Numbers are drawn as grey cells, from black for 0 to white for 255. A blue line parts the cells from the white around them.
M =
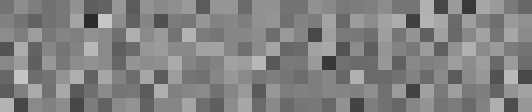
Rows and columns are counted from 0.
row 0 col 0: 116
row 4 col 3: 152
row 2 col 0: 140
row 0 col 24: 121
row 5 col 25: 176
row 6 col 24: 133
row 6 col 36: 147
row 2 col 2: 157
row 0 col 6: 94
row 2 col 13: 179
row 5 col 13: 117
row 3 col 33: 176
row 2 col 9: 175
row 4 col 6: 146
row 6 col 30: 160
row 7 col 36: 78
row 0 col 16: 150
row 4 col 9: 148
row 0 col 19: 146
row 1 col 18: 145
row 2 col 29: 148
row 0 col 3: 113
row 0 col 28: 118
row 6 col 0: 92
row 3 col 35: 154
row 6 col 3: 113
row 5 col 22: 126
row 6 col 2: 170
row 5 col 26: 106
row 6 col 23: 134
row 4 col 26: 108
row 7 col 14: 110
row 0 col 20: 115
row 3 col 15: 163
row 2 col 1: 126

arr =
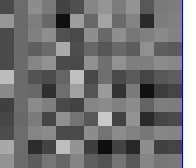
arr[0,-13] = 74
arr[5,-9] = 101
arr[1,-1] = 128
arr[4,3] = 145
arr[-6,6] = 85
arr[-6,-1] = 68
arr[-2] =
[169, 108, 44, 67, 189, 147, 63, 15, 67, 39, 142, 65, 68]
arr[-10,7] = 104
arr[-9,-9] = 170
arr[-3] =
[76, 108, 133, 138, 73, 73, 141, 116, 139, 129, 119, 134, 131]
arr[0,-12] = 108
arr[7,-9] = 73
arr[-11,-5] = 106
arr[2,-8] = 73
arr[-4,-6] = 201
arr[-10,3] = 142
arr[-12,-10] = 122
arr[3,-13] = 74
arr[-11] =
[150, 106, 126, 104, 17, 157, 103, 163, 106, 131, 42, 125, 128]
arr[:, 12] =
[125, 128, 130, 91, 135, 94, 68, 125, 74, 131, 68, 121]
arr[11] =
[147, 107, 92, 117, 102, 132, 94, 82, 115, 88, 133, 118, 121]
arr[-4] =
[70, 104, 123, 69, 143, 115, 87, 201, 66, 147, 41, 68, 74]
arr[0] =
[74, 108, 141, 122, 67, 79, 134, 149, 124, 148, 87, 122, 125]
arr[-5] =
[64, 108, 138, 127, 73, 66, 133, 139, 128, 140, 100, 126, 125]
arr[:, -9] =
[67, 17, 80, 170, 74, 101, 110, 73, 143, 73, 189, 102]
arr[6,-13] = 137
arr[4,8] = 145

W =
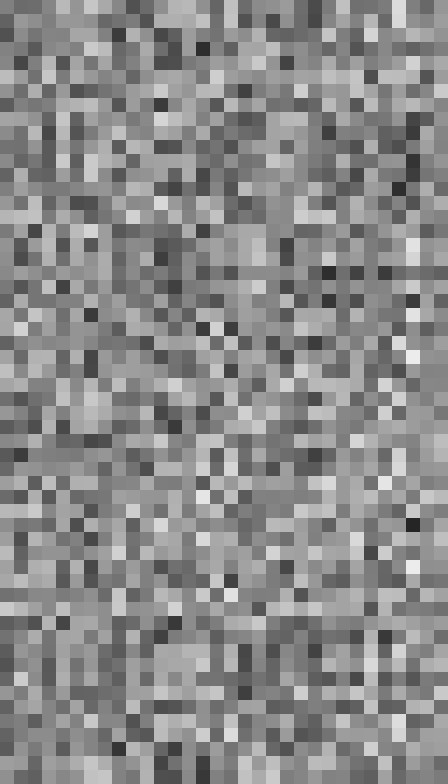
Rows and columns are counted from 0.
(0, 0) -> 128
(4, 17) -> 172
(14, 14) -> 184
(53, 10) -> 159
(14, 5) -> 76
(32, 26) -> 155
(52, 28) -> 212
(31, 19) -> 115
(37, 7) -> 147
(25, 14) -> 160
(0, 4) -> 185
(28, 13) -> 183
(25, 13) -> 103
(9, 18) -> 101
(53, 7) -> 115
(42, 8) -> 198
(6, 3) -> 101
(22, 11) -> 87
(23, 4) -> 119
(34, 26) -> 113
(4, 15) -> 157
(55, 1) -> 104
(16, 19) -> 135
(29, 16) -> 140
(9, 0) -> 139
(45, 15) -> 94
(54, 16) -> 125
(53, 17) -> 142
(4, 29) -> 209
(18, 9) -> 135
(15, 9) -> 209
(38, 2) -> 180
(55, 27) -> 161
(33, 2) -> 146
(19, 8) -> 110
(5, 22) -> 161
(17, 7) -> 157
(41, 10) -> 128
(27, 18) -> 94
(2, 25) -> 100

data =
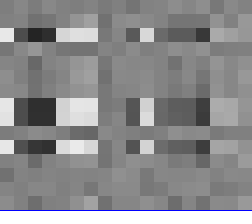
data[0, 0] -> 126
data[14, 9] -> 134
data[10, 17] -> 146
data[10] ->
[231, 80, 54, 49, 219, 234, 215, 117, 135, 83, 211, 108, 96, 94, 61, 165, 162, 146]
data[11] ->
[129, 133, 107, 130, 136, 145, 147, 116, 133, 143, 140, 135, 122, 126, 103, 139, 133, 155]
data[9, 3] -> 135
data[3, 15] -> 124
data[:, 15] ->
[120, 146, 170, 124, 148, 143, 146, 172, 166, 122, 165, 139, 130, 122, 138]
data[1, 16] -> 129
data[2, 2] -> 36
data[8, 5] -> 223
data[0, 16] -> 137
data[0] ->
[126, 135, 124, 136, 129, 126, 131, 122, 128, 116, 130, 132, 141, 134, 142, 120, 137, 130]
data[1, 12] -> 117
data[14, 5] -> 144
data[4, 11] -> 131
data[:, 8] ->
[128, 139, 134, 127, 138, 137, 132, 124, 134, 131, 135, 133, 144, 138, 134]
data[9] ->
[124, 129, 139, 135, 126, 107, 103, 137, 131, 127, 123, 128, 143, 137, 139, 122, 128, 128]
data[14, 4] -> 130
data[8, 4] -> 211
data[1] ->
[129, 131, 113, 118, 130, 148, 160, 113, 139, 143, 137, 131, 117, 117, 118, 146, 129, 152]
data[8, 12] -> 96
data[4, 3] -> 131
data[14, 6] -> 162
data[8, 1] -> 77
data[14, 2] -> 110
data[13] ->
[132, 128, 135, 135, 128, 133, 119, 135, 138, 138, 120, 124, 136, 139, 141, 122, 125, 131]
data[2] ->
[232, 77, 36, 46, 214, 223, 221, 120, 134, 89, 216, 106, 91, 91, 56, 170, 160, 151]
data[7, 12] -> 93
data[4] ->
[133, 130, 104, 131, 136, 149, 156, 119, 138, 135, 135, 131, 114, 135, 128, 148, 136, 144]
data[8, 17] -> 145
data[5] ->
[142, 128, 113, 124, 133, 153, 160, 113, 137, 136, 139, 131, 125, 136, 118, 143, 135, 152]

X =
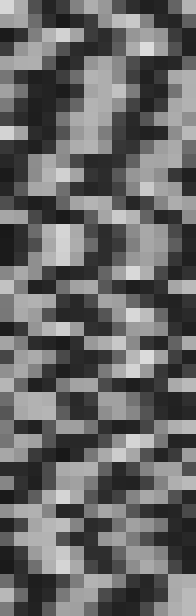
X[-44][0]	215
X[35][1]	44
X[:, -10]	[60, 25, 210, 82, 32, 62, 28, 57, 118, 83, 142, 138, 209, 111, 100, 26, 213, 210, 207, 34, 113, 56, 38, 205, 27, 73, 30, 124, 66, 93, 159, 41, 24, 170, 156, 213, 38, 190, 82, 201, 213, 69, 121, 163]
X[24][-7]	173
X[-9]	[26, 44, 94, 173, 213, 171, 86, 44, 66, 132, 168, 156, 82, 38]
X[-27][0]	27
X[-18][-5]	212
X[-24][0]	194
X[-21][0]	29
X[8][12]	172
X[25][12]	64
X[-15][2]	178
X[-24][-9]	162
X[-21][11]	141
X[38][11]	41
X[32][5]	42
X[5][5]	110
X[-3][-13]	49
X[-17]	[182, 104, 32, 42, 124, 163, 165, 75, 45, 30, 41, 60, 170, 186]
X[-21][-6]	97
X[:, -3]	[36, 42, 149, 163, 35, 60, 36, 58, 150, 39, 158, 165, 143, 165, 133, 37, 153, 158, 142, 73, 50, 37, 104, 141, 36, 162, 56, 60, 38, 43, 139, 120, 36, 161, 131, 156, 35, 120, 41, 131, 153, 74, 57, 145]
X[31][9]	213
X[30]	[125, 47, 33, 88, 159, 159, 117, 48, 32, 35, 70, 139, 175, 186]
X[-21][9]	156
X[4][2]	175
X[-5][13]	32
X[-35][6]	173
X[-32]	[27, 51, 140, 180, 209, 164, 53, 44, 89, 150, 162, 143, 55, 32]
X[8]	[69, 43, 30, 41, 118, 170, 180, 166, 71, 41, 86, 150, 172, 143]
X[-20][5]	46
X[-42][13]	34
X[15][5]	41
